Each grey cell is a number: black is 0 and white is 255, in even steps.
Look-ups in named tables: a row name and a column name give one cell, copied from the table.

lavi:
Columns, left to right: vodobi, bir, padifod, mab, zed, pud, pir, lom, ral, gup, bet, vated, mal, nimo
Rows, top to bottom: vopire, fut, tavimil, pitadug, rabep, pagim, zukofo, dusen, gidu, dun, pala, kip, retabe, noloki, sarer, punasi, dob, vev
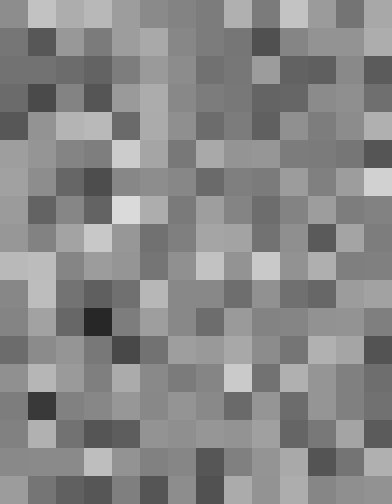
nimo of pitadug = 111
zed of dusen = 218
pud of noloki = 137
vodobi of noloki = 144
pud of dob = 129
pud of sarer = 136
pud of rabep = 171
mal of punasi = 164
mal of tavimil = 137
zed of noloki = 171
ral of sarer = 106
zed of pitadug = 154
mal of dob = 116
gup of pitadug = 100
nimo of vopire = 168
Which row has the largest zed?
dusen

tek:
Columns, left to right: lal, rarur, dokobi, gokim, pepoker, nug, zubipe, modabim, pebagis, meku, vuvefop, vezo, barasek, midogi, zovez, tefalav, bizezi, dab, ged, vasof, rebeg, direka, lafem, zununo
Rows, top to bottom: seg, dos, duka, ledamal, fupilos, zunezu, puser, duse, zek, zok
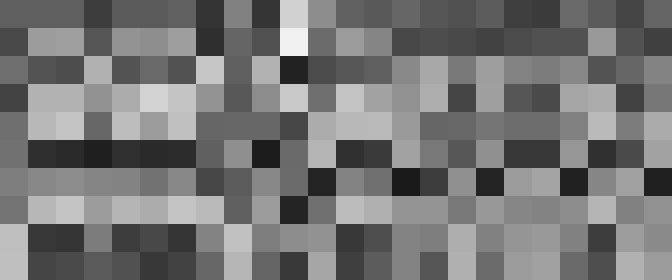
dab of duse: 152
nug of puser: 114
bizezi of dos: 73
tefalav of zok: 85
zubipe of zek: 53
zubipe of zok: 66
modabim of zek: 131
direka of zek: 61

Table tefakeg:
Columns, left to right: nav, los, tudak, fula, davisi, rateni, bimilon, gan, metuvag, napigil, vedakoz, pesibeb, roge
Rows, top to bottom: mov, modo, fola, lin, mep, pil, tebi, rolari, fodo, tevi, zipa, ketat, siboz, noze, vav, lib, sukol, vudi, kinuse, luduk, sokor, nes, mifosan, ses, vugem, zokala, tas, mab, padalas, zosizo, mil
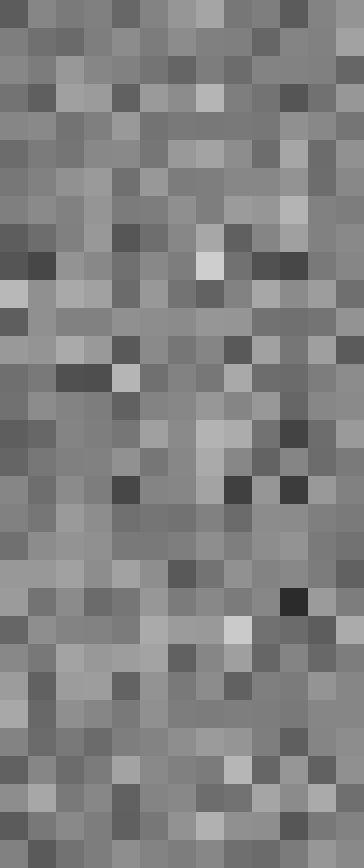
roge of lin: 151
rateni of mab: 137
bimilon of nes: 123
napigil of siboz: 161
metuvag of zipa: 130
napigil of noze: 109
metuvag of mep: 121
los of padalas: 167
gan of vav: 151
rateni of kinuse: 117
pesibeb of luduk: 122
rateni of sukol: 118
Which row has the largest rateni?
mifosan

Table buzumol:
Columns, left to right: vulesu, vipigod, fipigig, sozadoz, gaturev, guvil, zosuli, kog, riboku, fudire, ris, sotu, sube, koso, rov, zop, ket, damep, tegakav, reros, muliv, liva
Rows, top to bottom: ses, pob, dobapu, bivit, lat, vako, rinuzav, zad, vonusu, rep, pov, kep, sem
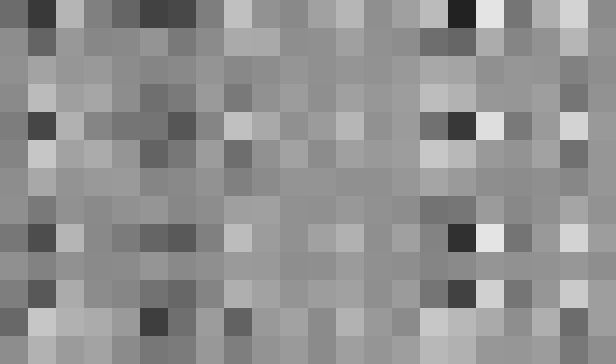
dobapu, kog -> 148
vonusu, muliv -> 211
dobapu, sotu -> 144
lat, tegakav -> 121
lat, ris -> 144
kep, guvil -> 62
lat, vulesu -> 125

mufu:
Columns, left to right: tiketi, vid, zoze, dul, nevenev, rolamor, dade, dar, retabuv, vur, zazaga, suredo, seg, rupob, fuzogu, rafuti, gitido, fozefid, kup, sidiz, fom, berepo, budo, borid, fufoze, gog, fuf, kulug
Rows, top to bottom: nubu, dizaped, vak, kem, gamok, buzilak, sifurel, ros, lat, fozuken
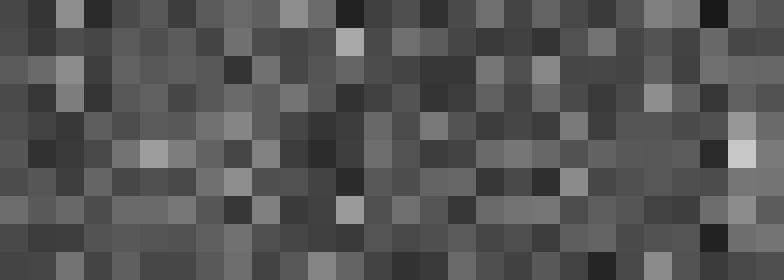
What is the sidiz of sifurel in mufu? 47
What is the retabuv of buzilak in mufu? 70
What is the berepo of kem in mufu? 57
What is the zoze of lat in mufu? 62
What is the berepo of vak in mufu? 71
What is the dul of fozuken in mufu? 68
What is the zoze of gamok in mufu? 56
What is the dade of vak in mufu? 94
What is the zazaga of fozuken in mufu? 88
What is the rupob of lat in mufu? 84
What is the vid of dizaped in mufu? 58
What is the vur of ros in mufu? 128
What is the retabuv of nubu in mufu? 105

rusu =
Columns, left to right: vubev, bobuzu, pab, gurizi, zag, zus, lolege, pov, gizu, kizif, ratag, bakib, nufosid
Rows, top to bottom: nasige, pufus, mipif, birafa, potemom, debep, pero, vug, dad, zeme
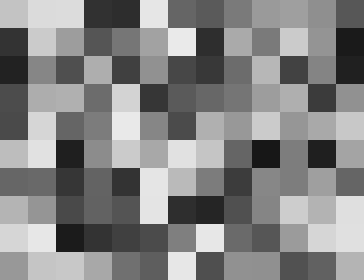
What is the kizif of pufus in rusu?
122
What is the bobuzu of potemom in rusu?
214
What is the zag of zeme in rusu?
112
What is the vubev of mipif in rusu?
34
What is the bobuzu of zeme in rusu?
197
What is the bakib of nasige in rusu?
143
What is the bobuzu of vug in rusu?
149
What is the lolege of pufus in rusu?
234
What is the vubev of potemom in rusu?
74
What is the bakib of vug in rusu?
179
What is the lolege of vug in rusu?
46
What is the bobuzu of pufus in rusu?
203
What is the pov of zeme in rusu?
79
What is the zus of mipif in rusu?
145
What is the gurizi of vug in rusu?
98
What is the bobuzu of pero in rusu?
105
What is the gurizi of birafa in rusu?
108
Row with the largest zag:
potemom

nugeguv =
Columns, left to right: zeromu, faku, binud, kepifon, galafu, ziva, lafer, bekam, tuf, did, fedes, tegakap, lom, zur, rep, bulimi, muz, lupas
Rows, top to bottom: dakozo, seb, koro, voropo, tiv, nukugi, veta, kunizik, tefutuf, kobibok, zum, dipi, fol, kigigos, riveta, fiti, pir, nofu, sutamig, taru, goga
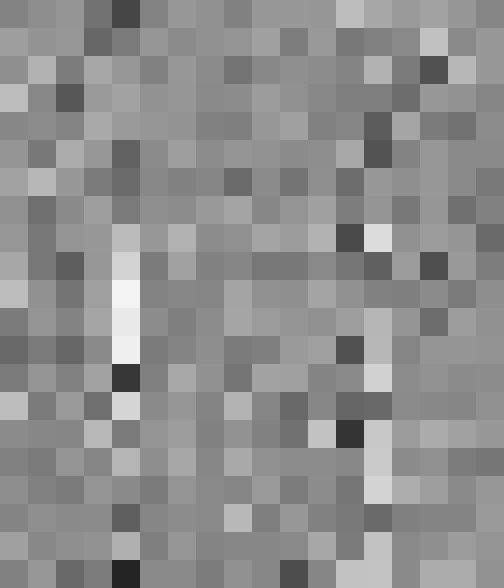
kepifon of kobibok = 151
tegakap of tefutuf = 178
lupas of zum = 142
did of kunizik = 135
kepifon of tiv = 169
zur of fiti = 200
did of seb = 160

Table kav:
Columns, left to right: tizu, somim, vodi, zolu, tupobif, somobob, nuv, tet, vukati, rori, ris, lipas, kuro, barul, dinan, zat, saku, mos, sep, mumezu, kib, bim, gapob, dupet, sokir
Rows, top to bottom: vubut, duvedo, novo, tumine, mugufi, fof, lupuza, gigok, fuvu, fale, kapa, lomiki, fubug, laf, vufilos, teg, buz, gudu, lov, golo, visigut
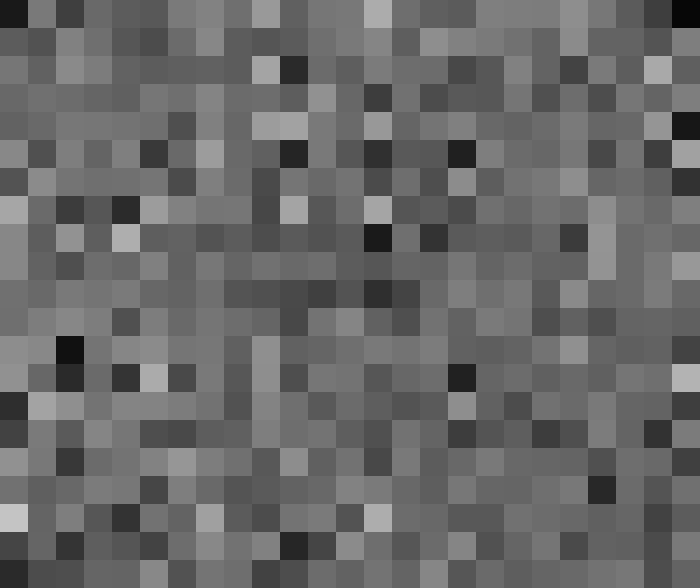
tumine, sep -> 117
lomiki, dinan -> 79
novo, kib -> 67
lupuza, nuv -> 75
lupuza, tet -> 127
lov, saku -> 88
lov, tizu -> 196
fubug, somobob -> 139
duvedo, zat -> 142
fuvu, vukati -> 92
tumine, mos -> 87

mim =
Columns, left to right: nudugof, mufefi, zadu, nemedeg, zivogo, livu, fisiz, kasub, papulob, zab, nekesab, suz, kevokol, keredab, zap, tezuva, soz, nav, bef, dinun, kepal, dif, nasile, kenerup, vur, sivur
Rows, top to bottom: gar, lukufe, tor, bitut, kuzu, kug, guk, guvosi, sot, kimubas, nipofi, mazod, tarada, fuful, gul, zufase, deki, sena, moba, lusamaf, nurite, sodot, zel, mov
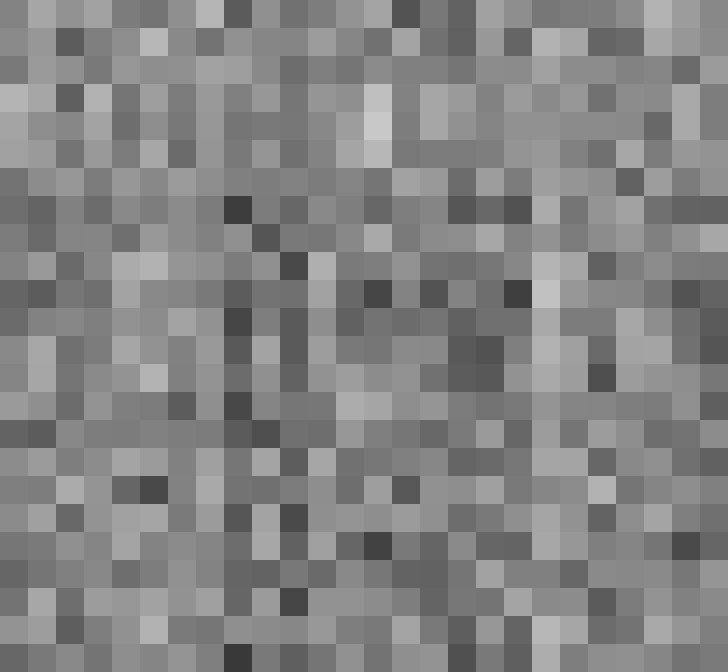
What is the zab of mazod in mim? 126
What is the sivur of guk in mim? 144
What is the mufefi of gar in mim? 166
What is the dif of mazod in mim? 124
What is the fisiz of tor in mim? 144
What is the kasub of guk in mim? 141
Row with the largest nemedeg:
bitut

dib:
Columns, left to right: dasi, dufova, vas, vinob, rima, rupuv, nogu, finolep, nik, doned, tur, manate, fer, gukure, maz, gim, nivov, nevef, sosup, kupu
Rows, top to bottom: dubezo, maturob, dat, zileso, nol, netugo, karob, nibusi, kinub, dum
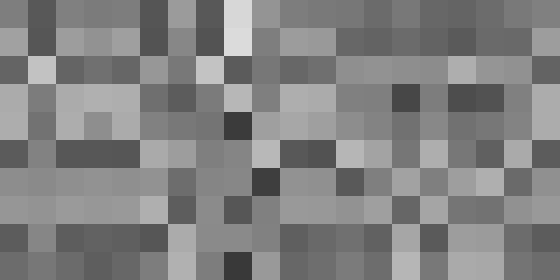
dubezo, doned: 148
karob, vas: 143
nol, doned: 159
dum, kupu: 108
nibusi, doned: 128
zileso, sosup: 128
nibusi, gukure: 159
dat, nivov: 174

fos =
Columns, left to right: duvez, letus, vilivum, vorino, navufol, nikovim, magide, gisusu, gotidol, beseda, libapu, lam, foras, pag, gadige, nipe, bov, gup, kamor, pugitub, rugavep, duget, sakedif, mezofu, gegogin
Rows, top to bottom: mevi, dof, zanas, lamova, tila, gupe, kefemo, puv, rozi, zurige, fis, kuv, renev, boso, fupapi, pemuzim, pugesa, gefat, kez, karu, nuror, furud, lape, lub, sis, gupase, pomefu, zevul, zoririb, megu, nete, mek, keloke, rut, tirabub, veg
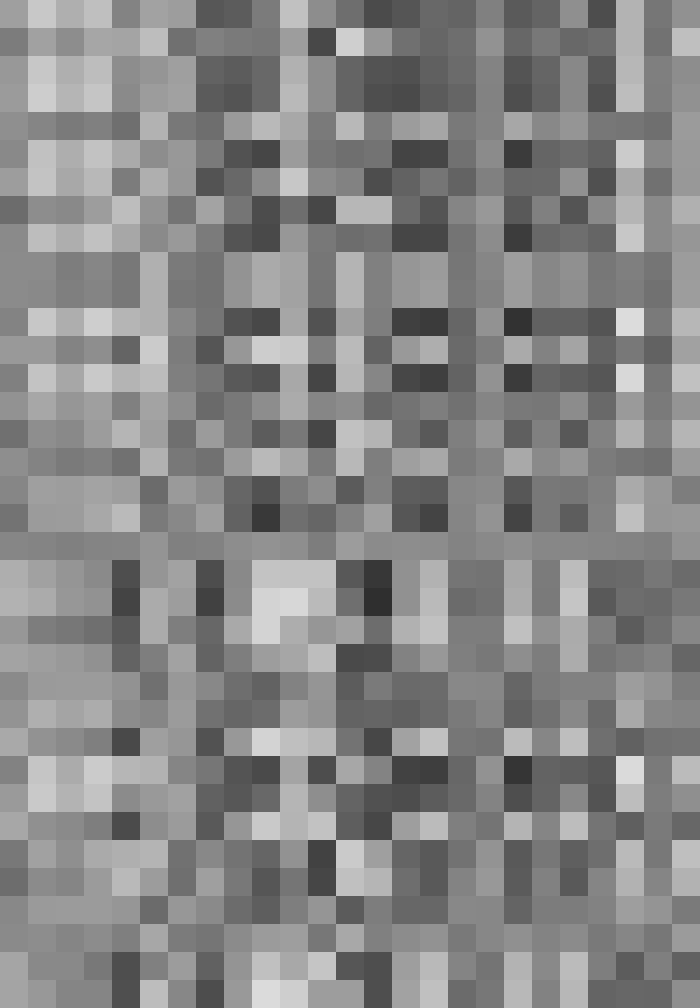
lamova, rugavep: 136
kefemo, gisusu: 83
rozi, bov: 116
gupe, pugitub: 101
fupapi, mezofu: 122
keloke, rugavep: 124
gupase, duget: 106
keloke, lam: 149
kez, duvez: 115
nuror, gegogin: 107

